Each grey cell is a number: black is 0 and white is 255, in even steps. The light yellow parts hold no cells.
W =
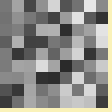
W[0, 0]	119
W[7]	[82, 55, 166, 115, 142, 203, 119, 216, 93]
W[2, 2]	81
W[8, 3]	139
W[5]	[123, 164, 161, 219, 164, 42, 99, 143, 202]
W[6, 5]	102
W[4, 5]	158
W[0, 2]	70
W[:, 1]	[164, 145, 127, 177, 55, 164, 136, 55, 112]
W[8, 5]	192
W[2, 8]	227
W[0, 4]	212
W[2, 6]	139
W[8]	[57, 112, 169, 139, 125, 192, 200, 191, 60]
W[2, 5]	45
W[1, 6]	225
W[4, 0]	124
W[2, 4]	177
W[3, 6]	185
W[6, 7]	108
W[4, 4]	99
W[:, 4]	[212, 66, 177, 119, 99, 164, 45, 142, 125]
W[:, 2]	[70, 120, 81, 65, 86, 161, 155, 166, 169]

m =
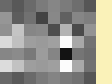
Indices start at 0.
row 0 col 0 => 105
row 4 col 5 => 19
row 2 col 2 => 134
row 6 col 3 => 122
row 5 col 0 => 220
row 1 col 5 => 96
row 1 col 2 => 113
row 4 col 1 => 139
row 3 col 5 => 252
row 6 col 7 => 85
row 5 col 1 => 194
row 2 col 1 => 196
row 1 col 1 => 93
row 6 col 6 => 113
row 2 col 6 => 74
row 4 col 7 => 109
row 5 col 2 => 158

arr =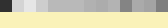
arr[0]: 48
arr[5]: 185
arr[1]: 212
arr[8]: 172
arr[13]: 126

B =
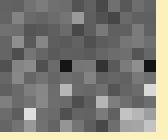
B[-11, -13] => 99
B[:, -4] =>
[112, 70, 96, 98, 108, 90, 102, 85, 126, 97, 110]
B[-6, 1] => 132
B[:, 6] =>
[83, 154, 72, 98, 95, 118, 106, 107, 78, 100, 116]
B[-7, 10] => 111
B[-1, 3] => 113
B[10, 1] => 115
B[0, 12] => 100
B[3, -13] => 101
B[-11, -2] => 110
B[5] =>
[81, 132, 139, 80, 107, 21, 118, 119, 51, 90, 123, 143, 20]
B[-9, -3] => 96
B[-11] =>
[99, 97, 114, 124, 112, 109, 83, 97, 73, 112, 88, 110, 100]
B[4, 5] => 96
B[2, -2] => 123
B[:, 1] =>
[97, 131, 111, 143, 78, 132, 136, 106, 107, 93, 115]
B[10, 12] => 195
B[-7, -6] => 91
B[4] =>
[101, 78, 117, 102, 90, 96, 95, 91, 102, 108, 111, 85, 103]
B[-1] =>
[101, 115, 152, 113, 100, 149, 116, 94, 72, 110, 162, 165, 195]
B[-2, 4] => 107
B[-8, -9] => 94
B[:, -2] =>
[110, 97, 123, 123, 85, 143, 121, 108, 97, 182, 165]
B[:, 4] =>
[112, 108, 95, 94, 90, 107, 102, 109, 110, 107, 100]
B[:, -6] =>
[97, 95, 94, 80, 91, 119, 131, 104, 94, 99, 94]
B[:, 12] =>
[100, 96, 98, 111, 103, 20, 110, 216, 109, 158, 195]
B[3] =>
[101, 143, 90, 134, 94, 90, 98, 80, 93, 98, 118, 123, 111]
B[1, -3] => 106

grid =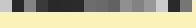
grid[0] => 200
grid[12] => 152
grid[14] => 42
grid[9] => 98
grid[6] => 43
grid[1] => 41

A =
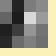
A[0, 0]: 130
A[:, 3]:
[137, 155, 115, 111]
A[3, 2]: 127
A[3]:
[40, 107, 127, 111]
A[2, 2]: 149

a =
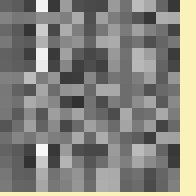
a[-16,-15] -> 99
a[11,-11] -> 126
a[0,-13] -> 66
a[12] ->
[99, 90, 67, 247, 56, 155, 79, 72, 72, 155, 113, 187, 168, 100, 56]
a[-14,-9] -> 126
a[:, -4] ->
[188, 85, 160, 116, 182, 184, 126, 117, 141, 108, 123, 93, 187, 166, 113, 108]
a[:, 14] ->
[55, 171, 67, 119, 59, 70, 150, 113, 137, 124, 105, 161, 56, 60, 122, 128]
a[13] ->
[107, 95, 50, 201, 66, 180, 124, 86, 109, 150, 127, 166, 138, 119, 60]
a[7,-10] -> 146
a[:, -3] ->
[169, 55, 129, 80, 158, 175, 158, 82, 166, 113, 156, 62, 168, 138, 78, 75]
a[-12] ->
[98, 92, 62, 240, 57, 161, 91, 71, 81, 153, 114, 182, 158, 108, 59]
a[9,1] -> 91
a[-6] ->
[85, 110, 160, 99, 139, 71, 106, 160, 134, 107, 164, 123, 156, 68, 105]
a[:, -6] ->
[154, 125, 156, 171, 153, 146, 117, 168, 124, 76, 107, 131, 155, 150, 170, 171]
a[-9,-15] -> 120
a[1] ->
[131, 119, 121, 142, 140, 127, 171, 80, 159, 125, 106, 85, 55, 174, 171]
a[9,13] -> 169
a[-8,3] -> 154
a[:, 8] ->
[72, 159, 119, 167, 81, 64, 88, 169, 76, 101, 134, 172, 72, 109, 172, 174]
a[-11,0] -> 99
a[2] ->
[105, 90, 53, 204, 72, 173, 126, 85, 119, 156, 123, 160, 129, 112, 67]
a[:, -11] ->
[56, 140, 72, 111, 57, 68, 149, 109, 135, 158, 139, 126, 56, 66, 114, 119]
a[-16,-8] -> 74
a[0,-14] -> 92
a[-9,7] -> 105
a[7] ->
[120, 98, 84, 167, 109, 146, 151, 105, 169, 168, 109, 117, 82, 105, 113]
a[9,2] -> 139

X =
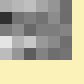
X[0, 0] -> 173
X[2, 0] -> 123
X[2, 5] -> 132
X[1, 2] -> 127
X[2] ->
[123, 141, 105, 126, 125, 132]
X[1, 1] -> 115
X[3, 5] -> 111

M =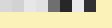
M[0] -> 216
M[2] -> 231
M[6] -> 234

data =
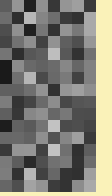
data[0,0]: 93
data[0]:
[93, 149, 32, 145, 55, 149, 159, 58]
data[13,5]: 121
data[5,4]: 107
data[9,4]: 103
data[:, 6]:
[159, 50, 120, 79, 50, 102, 66, 159, 85, 77, 78, 159, 48, 50, 48, 140]
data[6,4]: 105
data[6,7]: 129
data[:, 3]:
[145, 133, 118, 65, 94, 98, 74, 147, 106, 144, 116, 143, 65, 79, 65, 147]
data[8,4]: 141
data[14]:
[125, 49, 183, 65, 103, 51, 48, 158]
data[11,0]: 104
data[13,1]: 93
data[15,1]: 79
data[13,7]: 108
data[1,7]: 169
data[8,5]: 72
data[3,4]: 146
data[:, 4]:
[55, 110, 50, 146, 190, 107, 105, 50, 141, 103, 194, 83, 194, 113, 103, 60]
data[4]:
[117, 46, 87, 94, 190, 88, 50, 113]
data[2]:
[78, 144, 32, 118, 50, 148, 120, 169]
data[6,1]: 112
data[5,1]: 140
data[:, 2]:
[32, 183, 32, 143, 87, 105, 181, 111, 69, 135, 90, 98, 150, 42, 183, 163]
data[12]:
[57, 149, 150, 65, 194, 112, 48, 94]
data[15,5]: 51
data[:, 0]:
[93, 109, 78, 69, 117, 26, 26, 96, 125, 95, 29, 104, 57, 122, 125, 102]
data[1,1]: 46
